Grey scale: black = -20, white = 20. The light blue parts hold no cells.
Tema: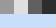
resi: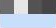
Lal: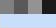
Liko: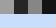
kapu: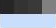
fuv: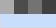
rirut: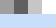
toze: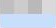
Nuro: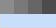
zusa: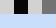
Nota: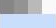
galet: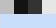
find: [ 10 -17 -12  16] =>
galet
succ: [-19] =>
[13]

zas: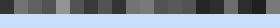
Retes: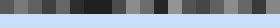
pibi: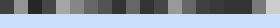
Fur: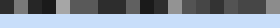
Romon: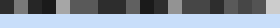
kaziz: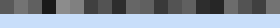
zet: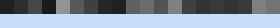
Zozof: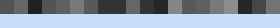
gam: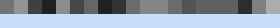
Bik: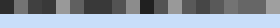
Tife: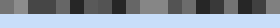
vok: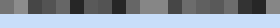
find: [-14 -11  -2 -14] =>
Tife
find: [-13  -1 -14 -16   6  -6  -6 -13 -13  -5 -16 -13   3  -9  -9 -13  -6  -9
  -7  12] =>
Romon
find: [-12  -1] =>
pibi
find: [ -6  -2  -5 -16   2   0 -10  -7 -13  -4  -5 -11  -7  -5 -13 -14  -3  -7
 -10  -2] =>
kaziz
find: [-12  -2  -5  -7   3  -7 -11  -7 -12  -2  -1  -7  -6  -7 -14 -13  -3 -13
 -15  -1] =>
zas
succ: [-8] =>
[2]

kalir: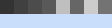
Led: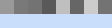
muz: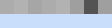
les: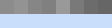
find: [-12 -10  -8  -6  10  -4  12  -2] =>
kalir
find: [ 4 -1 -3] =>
les
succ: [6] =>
[7]

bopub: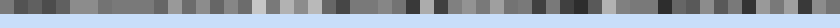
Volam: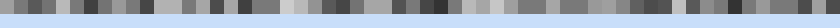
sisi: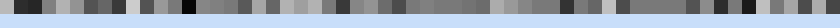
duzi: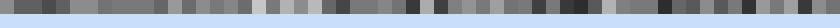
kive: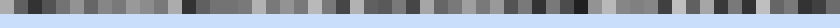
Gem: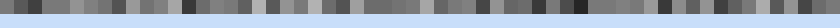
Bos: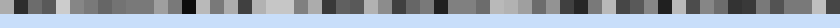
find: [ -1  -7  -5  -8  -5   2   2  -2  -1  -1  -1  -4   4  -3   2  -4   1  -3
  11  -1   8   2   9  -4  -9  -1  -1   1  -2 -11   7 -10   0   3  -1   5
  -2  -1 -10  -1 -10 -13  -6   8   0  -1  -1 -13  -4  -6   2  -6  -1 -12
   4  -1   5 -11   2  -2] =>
bopub
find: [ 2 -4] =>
bopub
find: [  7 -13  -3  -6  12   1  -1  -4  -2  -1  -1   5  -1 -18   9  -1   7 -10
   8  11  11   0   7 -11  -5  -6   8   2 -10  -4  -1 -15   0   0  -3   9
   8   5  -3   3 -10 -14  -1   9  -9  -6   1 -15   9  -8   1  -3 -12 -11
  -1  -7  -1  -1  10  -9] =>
Bos

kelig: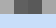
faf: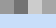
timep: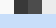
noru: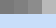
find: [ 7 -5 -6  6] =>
kelig
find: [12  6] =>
faf
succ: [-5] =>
[-6]

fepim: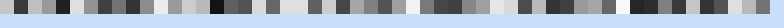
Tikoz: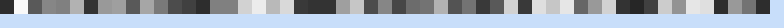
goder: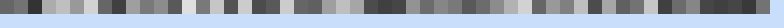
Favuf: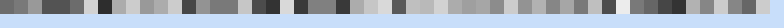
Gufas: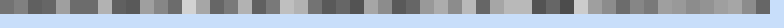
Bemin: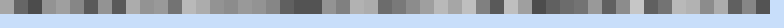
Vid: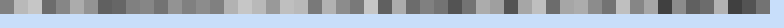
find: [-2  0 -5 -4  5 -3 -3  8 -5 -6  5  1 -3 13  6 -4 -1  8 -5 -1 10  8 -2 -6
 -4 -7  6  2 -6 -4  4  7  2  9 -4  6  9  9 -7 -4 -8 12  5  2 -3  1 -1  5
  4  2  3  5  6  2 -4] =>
Gufas
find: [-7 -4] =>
Gufas
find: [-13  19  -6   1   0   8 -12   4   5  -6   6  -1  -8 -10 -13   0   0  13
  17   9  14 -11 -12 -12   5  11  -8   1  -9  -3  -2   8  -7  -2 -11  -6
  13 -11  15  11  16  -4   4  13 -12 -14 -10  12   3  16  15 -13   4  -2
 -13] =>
Tikoz
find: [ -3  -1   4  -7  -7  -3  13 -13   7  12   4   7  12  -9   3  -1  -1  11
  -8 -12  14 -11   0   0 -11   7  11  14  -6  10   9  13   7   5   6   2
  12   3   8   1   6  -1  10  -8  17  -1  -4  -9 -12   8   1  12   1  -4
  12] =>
Favuf

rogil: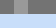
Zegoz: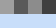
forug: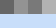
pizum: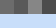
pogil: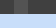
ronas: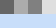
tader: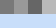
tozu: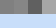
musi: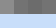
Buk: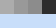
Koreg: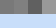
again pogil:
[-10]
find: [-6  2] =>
Zegoz
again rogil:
[-2]
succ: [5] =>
[-6]

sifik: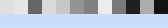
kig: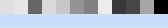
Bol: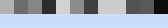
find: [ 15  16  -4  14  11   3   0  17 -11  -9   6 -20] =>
kig
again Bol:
[12]

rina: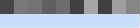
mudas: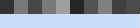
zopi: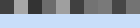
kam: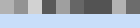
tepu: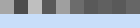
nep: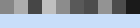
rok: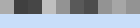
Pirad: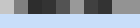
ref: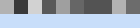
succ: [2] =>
[-6]
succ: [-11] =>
[13]
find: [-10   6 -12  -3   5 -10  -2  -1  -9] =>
zopi
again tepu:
[-6]
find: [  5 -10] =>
zopi

